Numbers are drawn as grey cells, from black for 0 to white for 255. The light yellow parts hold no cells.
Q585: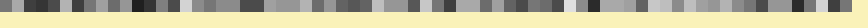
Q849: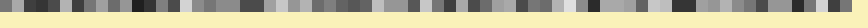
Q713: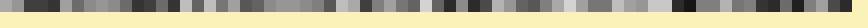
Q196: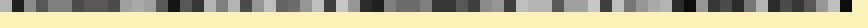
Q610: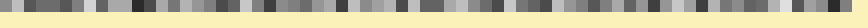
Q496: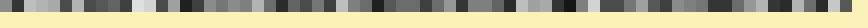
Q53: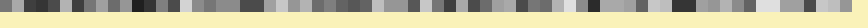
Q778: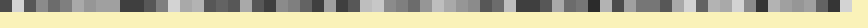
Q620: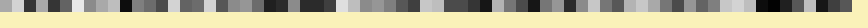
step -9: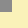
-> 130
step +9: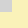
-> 220

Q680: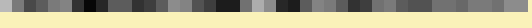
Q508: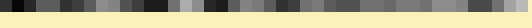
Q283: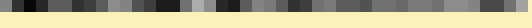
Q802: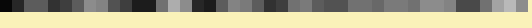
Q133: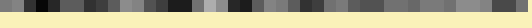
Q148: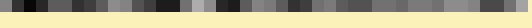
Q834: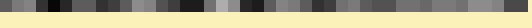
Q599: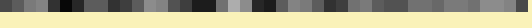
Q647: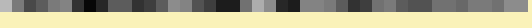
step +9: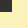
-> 59
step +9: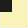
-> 37
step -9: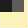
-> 19	83

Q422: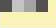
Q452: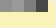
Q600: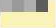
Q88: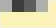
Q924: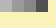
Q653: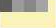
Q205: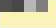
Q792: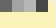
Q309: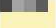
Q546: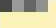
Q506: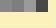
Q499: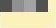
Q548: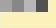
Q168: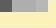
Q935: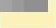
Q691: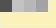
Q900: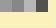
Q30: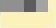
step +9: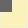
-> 111
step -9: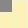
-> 126
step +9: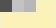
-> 90	204	192
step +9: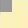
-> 163

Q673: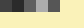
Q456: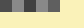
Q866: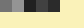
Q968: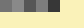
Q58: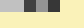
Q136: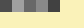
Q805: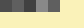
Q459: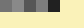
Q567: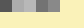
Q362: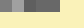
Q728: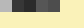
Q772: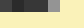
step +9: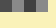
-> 86	146	74	146
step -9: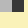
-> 175	46
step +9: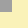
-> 169
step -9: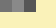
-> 106	128	77
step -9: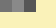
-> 106	128	77

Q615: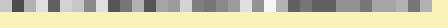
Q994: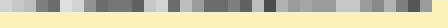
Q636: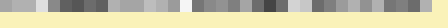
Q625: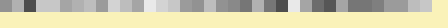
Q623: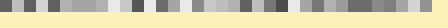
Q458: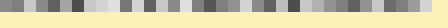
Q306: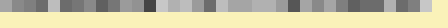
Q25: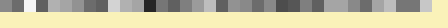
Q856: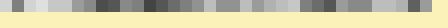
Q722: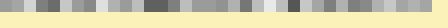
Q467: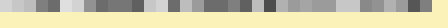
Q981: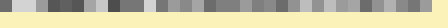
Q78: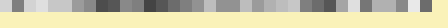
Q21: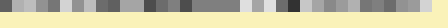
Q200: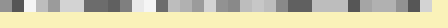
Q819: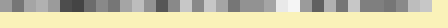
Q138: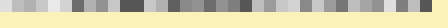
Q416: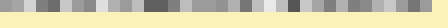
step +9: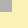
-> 186
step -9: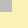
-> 180
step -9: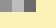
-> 137	180	99
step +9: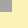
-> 174

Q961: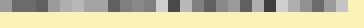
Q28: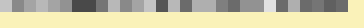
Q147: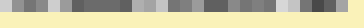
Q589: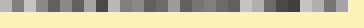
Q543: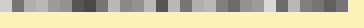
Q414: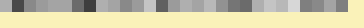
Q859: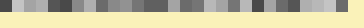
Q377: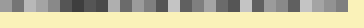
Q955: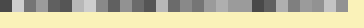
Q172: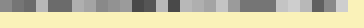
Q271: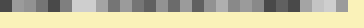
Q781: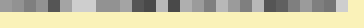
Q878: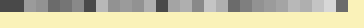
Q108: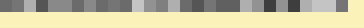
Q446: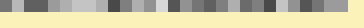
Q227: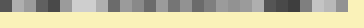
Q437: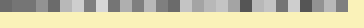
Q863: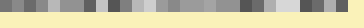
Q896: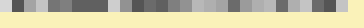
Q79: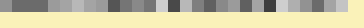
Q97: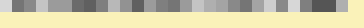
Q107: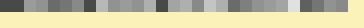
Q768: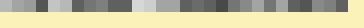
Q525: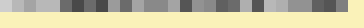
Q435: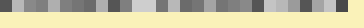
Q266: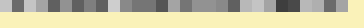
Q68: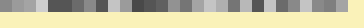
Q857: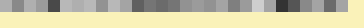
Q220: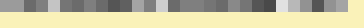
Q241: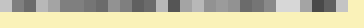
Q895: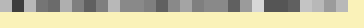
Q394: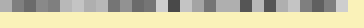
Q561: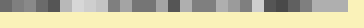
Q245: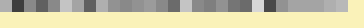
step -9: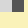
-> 206	76
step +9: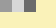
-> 164	224	116
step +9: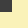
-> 71
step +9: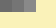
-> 116	126	146

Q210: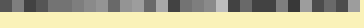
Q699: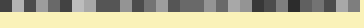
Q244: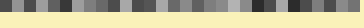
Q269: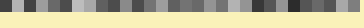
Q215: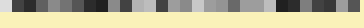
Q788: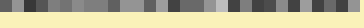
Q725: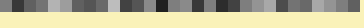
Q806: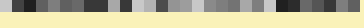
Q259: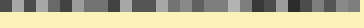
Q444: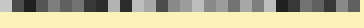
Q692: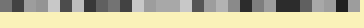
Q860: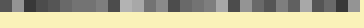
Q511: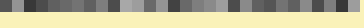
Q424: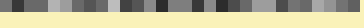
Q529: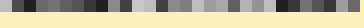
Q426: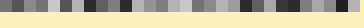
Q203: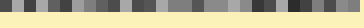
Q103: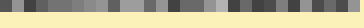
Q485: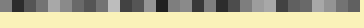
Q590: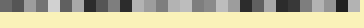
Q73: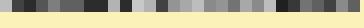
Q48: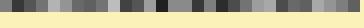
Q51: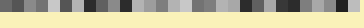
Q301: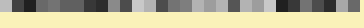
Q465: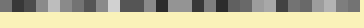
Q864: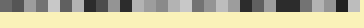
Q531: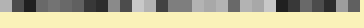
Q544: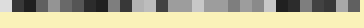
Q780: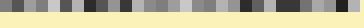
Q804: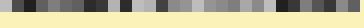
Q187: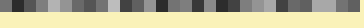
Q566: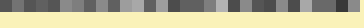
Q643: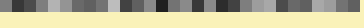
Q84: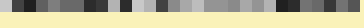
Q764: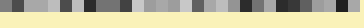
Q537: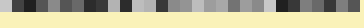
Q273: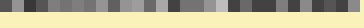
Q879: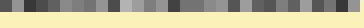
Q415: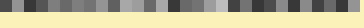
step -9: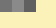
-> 106	129	87
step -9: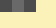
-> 67	96	67
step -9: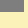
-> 117	117
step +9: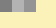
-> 135	188	157

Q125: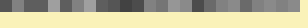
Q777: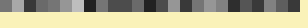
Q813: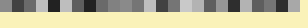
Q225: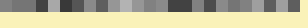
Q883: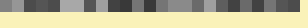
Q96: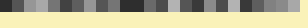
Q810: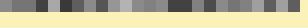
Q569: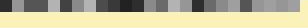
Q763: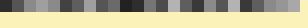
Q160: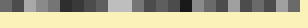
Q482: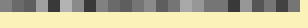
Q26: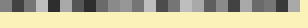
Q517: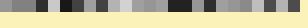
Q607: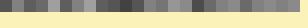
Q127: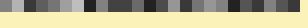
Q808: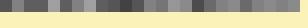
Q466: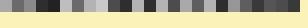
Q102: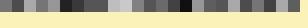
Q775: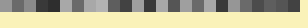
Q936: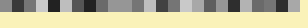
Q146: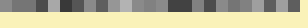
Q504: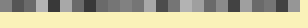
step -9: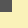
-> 76
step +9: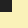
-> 43
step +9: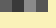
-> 103	66	147	94
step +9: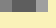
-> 138	103	103	168
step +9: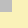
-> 199
